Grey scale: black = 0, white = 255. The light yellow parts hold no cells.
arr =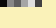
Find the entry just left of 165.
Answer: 94
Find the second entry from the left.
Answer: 135
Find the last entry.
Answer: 66

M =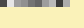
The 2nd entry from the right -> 59
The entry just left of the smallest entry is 185
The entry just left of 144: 157

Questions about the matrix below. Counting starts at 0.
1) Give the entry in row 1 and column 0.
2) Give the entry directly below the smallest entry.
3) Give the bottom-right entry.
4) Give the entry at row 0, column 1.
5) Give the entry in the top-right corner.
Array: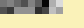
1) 81
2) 69
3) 160
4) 130
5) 219

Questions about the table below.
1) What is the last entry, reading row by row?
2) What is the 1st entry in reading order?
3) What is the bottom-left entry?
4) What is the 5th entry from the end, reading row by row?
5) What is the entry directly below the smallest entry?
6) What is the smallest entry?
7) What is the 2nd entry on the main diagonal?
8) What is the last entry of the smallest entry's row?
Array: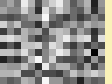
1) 107
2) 134
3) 120
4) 107
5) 150
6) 4
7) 134
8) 194

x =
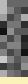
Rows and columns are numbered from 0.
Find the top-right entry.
103
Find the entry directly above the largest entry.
131
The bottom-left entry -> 173
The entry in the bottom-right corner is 72
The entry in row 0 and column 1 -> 103
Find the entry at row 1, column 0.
186
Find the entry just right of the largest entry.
131
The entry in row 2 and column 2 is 103
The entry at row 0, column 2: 103
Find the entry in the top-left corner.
186
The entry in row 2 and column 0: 157
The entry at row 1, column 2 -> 88
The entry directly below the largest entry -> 59
